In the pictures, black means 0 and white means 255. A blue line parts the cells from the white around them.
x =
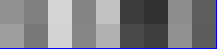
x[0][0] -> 144
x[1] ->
[158, 120, 211, 134, 177, 73, 62, 146, 91]
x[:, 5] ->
[61, 73]
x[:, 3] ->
[133, 134]

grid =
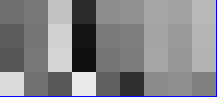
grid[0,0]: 111
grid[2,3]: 16
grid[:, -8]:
[119, 118, 120, 113]
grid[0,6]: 166
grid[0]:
[111, 119, 193, 44, 140, 144, 166, 163, 185]
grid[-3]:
[91, 118, 208, 20, 121, 125, 165, 153, 181]
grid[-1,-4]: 48
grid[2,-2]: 151
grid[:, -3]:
[166, 165, 166, 138]

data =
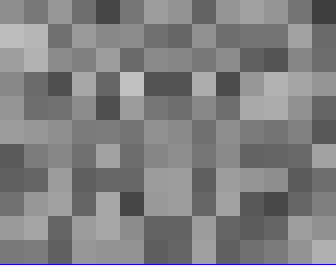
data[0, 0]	141
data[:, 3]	[110, 154, 128, 167, 140, 122, 111, 95, 101, 155, 150]
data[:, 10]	[161, 115, 97, 151, 168, 122, 99, 149, 87, 92, 111]
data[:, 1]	[120, 182, 177, 108, 110, 151, 123, 100, 150, 165, 123]
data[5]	[156, 151, 143, 122, 123, 115, 145, 137, 112, 141, 122, 114, 129, 87]
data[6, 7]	142
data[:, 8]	[99, 145, 120, 173, 136, 112, 118, 95, 102, 155, 159]
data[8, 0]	113
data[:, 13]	[62, 106, 109, 149, 101, 87, 162, 110, 127, 144, 176]
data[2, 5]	105
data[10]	[121, 123, 96, 150, 147, 147, 94, 101, 159, 97, 111, 122, 147, 176]
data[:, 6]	[157, 111, 137, 82, 118, 145, 132, 156, 153, 99, 94]
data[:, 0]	[141, 189, 158, 136, 149, 156, 89, 97, 113, 154, 121]
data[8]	[113, 150, 161, 101, 167, 70, 153, 157, 102, 163, 87, 71, 102, 127]
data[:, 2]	[152, 112, 139, 79, 113, 143, 135, 155, 161, 100, 96]
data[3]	[136, 108, 79, 167, 102, 193, 82, 82, 173, 76, 151, 178, 165, 149]
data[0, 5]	118
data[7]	[97, 100, 155, 95, 103, 103, 156, 157, 95, 157, 149, 141, 91, 110]
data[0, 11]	148
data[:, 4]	[70, 136, 157, 102, 78, 123, 162, 103, 167, 167, 147]
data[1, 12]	163
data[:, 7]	[147, 102, 132, 82, 110, 137, 142, 157, 157, 99, 101]

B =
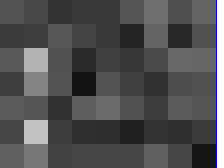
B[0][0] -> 83
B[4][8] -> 85
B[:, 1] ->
[72, 63, 179, 132, 84, 194, 118]
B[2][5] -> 55
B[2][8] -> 102
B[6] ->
[96, 118, 66, 70, 70, 69, 96, 69, 22]
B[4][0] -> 90
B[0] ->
[83, 72, 52, 57, 57, 84, 111, 79, 100]
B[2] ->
[88, 179, 81, 41, 64, 55, 74, 104, 102]
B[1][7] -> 40
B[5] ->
[70, 194, 60, 48, 45, 32, 51, 47, 59]
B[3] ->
[62, 132, 83, 19, 83, 65, 49, 78, 81]

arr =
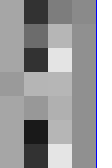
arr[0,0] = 166
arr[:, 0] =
[166, 166, 166, 154, 166, 166, 166]
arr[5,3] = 144
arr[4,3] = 144
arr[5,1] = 25
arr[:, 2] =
[125, 182, 228, 182, 176, 182, 229]
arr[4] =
[166, 152, 176, 144]

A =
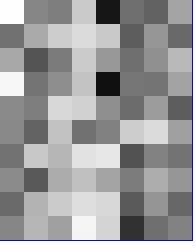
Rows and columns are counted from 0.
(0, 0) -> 254
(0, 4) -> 22
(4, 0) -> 138
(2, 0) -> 168
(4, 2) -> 216
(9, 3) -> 245
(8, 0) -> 106
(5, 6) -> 219
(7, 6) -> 173
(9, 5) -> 49
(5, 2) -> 194
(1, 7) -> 105
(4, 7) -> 93
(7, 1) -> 89
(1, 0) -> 113
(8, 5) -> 90
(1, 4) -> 201
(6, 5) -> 82
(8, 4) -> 216
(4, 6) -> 156
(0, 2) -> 126
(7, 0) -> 139
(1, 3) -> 219
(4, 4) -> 143
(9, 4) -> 212
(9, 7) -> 130

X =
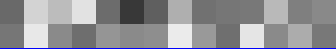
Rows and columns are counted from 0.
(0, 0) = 105
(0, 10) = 120
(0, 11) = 185
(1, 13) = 120
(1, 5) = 138
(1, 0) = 118
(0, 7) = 175
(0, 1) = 211
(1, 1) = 232

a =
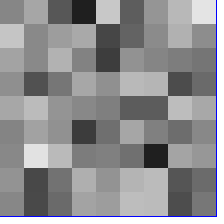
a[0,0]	134
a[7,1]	72
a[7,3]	175
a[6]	[136, 226, 186, 124, 128, 112, 31, 164, 151]
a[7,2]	114
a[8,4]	157
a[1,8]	141
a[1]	[197, 137, 157, 169, 70, 99, 139, 177, 141]
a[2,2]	178
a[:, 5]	[93, 99, 146, 185, 92, 166, 112, 180, 189]
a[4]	[167, 187, 148, 136, 127, 92, 92, 189, 168]
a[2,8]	117
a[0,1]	166
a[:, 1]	[166, 137, 137, 81, 187, 162, 226, 72, 73]
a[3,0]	143
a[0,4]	200
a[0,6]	149
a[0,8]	228
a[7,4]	147
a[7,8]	107
